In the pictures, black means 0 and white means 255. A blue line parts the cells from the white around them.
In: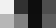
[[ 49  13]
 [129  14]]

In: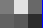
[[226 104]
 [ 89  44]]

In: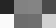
[[130 132]
 [109 111]]

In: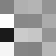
[[176 180]
 [136 137]]

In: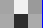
[[241 154]
 [ 45 171]]

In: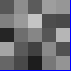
[[141  91]
 [154 196]]
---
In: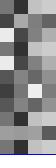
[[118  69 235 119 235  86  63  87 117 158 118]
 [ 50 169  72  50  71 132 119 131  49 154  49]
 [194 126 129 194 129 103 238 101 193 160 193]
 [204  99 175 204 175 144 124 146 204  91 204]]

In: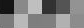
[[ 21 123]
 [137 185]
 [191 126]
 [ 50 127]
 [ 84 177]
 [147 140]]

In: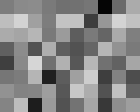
[[125 190 171  96  63 118 146 132]
 [138 211 165 140 137 124 131 189]
 [140 160 182  82 214 181 133  29]
 [122 125 121 174 112  32 158 154]
 [112 195 155  94 177  93  87  82]
 [113 194  93  82  87 160 200 115]
 [118  61 122 102 183 205 173 166]
 [  5 151 101 182 113  62  82  56]
 [106 211 170 146  98 130 193 142]
 [171 193 127 122 166  77  99 158]]

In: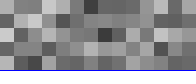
[[176 100 203 101 182]
 [129 177  98 132  93]
 [127 201 141 132  72]
 [200 144 181  93 162]
 [175  84 147 126 107]
 [122 111 123 143 101]
 [ 63 132 119 179 129]
 [102 136  59 151 100]
 [101 128  96 159 113]
 [106 134 172 131 163]
 [149 146 121 166 141]
 [186  99 194  82 130]
 [105  96 168 136 100]
 [166 111 151 112 105]]

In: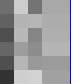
[[110  97  78 102  79  50]
 [204 179 183 157 182 207]
 [116 181 133 141 153 210]
 [168 172 175 180 155 161]
 [168 172 175 180 155 161]]

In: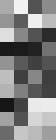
[[171 148 221  25 147 190 179  22 162 106]
 [242  92 135  27  89  63 128  66  83 198]
 [ 82 239  82  33  64 135  84 234 213 186]
 [139 187  42 114  83  62  65 236 199 158]]

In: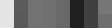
[[229 229]
 [ 91  89]
 [114 114]
 [112 112]
 [104 104]
 [ 31  31]
 [ 64  64]
 [119 110]]
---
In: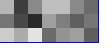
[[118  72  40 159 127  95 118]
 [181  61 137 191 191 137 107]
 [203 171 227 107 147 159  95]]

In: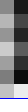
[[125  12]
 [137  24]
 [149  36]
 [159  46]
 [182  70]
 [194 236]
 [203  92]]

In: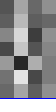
[[ 72 196  84 134]
 [ 84 165 104 144]
 [ 94 185  94 104]
 [104 165  94 144]
 [114 227  72 125]
 [134 215  61 144]
 [154  39 174 125]]

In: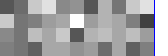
[[ 86 108 201 225 137 146  86 179 117 201 225]
 [127 117  96 167 167 146 157 108 167  96 127]
 [137 117 190 167 201  86 179 190 167 190 157]
 [201 117 127 157 167 254 157 179 167 127  64]]

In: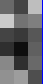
[[ 47  14  96]
 [ 68  57  87]
 [105  68 190]
 [136  47 105]
 [145 157  78]
 [202 115 127]]

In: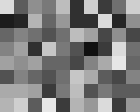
[[ 28  37 180 102 152  48  48 219  37 143]
 [ 82 131 102  82 112 198 170  92  71 131]
 [102 131 112  82 112 189 161  71 143  71]
 [131 161  48 198 121  82  16  59 219 112]
 [161 143 161 102 102  71 131 170 231 102]
 [170 170 161  59 121 189  82 121  92  92]
 [180 207  92 231  59 180 152 219  59 152]
 [219  92 143 121 189  48 207  59 112 207]]
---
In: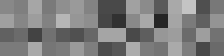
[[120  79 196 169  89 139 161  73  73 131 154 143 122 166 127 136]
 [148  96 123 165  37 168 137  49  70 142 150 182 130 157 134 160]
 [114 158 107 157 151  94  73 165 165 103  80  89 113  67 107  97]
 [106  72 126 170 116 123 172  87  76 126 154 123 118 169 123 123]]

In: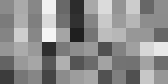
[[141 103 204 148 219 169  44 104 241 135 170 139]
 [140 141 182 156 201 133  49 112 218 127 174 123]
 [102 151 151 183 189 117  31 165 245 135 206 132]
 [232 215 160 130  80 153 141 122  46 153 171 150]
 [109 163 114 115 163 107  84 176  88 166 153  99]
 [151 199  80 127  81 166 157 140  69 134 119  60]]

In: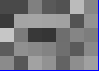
[[135 187  82  89 128  73  73]
 [147  83 161 163 165 164  58]
 [125 133 110  53  56 123 198]
 [137  90 111 131 138 144  92]
 [160 142  99 146 162  87 139]]

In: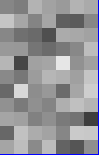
[[170 179 154 162 179 125 134]
 [135  91  95 166 132 166 197]
 [162 168 171  79 106 112 135]
 [189 136 120 107 117 152 153]
 [161 145 230 165 161  70 182]
 [197 160 176 182 156 119 137]
 [206 166 107 152 141 216 104]
 [180 192 175 132 144 122 145]
 [ 62 115 122 143 129 160 165]
 [200 202 134 163 172 193 103]
 [143  85  99 188 138 189 165]]

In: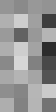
[[147 152 138 149]
 [ 61 160 206 176]
 [181 152  98 154]
 [ 44 163 206 174]
 [ 73 129 215 137]
 [ 84 165 180 168]
 [203 182 133 142]
 [115 181 130 174]]

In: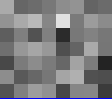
[[107 100 147 141 120 108 102 170]
 [139 156 122 225 134 185 169 147]
 [119 130 120  43 128  82 127  94]
 [118 170 100  79 152 166 151 111]
 [ 35 124 163 103 123 140 123  72]
 [ 78  81 176 165 119 103  89 141]
 [ 59 135 134  71 145 157 128  83]]

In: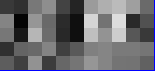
[[106 159 187 175 155  36  67 142 120  48  57]
 [ 81  41 221 115 213  15  43 105 150   4 132]
 [ 57  87 205 147 191  15  40 108 182  24 119]
 [117 122 122 133 128  89  64 132 105 100  48]
 [ 97 115 116 133 150 117 103  60 146  64  93]]
